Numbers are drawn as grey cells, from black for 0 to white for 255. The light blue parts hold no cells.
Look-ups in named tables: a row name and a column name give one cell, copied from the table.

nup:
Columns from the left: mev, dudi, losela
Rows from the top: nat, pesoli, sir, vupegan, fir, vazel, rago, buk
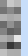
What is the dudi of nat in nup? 200
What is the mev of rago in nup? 127
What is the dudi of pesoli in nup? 137
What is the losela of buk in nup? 172
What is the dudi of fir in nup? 94
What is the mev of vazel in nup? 174
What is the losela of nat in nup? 186
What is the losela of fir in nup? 104
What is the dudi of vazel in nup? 160

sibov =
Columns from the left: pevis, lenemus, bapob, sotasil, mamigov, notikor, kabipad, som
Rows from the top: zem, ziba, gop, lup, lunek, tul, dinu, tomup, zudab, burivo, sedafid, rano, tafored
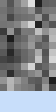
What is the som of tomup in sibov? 195
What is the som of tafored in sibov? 74
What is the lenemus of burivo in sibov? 94
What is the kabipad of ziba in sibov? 119
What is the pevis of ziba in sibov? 114
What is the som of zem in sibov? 99
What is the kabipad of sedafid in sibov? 77
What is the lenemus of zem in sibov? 85
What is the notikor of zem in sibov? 32
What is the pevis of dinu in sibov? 107
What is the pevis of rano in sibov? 148

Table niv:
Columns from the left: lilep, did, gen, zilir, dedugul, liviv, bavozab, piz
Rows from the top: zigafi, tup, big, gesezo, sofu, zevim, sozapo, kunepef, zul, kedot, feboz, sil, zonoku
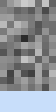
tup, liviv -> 132
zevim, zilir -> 43
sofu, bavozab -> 146
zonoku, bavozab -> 83
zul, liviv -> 99
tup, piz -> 126
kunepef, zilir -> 112
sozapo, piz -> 135
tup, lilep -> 135
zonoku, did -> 121
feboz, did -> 67
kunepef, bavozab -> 102
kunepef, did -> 124
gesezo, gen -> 184
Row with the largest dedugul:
zigafi

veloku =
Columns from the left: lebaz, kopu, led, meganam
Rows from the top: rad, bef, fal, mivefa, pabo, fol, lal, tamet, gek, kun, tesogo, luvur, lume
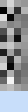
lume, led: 162
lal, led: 158
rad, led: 161
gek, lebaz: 181
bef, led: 48
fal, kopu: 8
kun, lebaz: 210
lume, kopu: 190
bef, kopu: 184
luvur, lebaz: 104
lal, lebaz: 182
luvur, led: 105
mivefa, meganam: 123
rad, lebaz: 170
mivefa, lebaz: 165
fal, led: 128
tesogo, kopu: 175
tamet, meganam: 144
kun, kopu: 8
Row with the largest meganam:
bef

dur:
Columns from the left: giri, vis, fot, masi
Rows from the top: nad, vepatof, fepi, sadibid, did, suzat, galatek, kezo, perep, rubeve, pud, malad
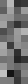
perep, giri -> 114
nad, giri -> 114
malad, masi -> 108
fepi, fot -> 109
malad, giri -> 125
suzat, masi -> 113
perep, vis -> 119
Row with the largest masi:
did

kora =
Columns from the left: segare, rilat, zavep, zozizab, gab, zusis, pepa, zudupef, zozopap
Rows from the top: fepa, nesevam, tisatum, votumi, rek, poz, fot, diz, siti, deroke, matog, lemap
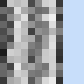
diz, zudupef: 211
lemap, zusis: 145
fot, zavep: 192
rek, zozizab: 191
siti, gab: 73
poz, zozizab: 178
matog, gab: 123
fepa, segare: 39
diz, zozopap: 53
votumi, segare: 102
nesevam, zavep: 222
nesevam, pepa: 117
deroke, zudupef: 209

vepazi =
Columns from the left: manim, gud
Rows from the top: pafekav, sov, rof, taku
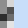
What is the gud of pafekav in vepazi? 214
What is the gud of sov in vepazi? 81
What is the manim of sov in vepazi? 142
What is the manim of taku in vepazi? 140
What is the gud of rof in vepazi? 109
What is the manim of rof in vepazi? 45
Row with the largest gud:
taku

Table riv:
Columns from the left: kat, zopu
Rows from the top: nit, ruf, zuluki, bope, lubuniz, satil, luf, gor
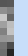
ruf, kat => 143
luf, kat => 116
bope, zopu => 189
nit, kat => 86
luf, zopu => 76
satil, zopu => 153

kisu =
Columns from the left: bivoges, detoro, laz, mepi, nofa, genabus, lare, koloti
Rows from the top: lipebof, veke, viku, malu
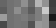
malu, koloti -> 63
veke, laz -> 142
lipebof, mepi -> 144
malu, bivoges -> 73
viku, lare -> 146
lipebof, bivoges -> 102
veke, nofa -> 92
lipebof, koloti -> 62
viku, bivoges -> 157
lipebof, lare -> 146
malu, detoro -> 113
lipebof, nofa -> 106
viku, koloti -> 26
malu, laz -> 118
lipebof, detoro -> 113

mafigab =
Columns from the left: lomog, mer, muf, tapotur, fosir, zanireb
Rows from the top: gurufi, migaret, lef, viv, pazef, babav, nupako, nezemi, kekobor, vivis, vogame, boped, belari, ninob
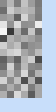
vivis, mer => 210
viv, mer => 146
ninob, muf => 218
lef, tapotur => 213
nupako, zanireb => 150
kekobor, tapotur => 179
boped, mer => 141
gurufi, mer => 182
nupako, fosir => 144
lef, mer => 164
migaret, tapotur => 185
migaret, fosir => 177
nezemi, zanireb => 187
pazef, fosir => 198
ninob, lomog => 175
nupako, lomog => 208
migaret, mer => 204
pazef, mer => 56
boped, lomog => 210

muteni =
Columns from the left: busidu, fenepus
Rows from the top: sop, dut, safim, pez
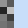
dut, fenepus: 191
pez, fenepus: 100
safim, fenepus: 61
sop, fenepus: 89
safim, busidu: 124
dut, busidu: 36
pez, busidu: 115
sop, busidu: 146
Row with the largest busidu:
sop

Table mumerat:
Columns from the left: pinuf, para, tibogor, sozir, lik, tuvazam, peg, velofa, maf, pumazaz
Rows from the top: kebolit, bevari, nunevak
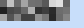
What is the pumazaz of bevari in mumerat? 115
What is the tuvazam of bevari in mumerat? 50
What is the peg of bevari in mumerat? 62
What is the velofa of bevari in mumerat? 43
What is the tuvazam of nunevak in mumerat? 144
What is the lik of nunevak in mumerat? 67
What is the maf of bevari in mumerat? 109

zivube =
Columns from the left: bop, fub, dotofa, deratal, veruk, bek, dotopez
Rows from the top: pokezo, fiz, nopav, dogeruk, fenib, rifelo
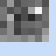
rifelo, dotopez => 173
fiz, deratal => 76
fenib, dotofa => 62
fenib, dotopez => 148
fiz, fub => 80
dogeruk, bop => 78
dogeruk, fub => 139
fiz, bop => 121
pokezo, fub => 152
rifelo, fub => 140
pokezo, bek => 120
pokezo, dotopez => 80
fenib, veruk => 88
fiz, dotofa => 101
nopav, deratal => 76
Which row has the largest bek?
fiz

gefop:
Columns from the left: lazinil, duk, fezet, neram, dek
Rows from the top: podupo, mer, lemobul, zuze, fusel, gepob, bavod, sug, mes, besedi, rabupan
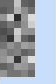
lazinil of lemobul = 149
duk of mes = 172
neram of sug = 98
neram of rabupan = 131
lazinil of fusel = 77
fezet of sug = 130
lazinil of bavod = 117
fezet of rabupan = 116
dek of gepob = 78
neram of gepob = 98
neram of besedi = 151
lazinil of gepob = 92
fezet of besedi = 158
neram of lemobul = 153
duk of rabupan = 117
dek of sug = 111
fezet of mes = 54
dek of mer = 110
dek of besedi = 130

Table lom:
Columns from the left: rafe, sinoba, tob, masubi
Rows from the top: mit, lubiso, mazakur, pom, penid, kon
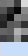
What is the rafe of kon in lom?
63
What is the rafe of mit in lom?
116
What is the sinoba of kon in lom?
75
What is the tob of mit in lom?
60
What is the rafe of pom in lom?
34
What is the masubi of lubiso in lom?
137
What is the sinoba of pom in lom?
89
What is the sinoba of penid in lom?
94
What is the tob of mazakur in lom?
130
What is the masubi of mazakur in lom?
121
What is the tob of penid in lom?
178
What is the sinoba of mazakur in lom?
11
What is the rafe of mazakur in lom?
47
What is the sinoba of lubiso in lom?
40
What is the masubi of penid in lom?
147
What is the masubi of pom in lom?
48
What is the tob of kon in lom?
151
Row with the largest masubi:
mit

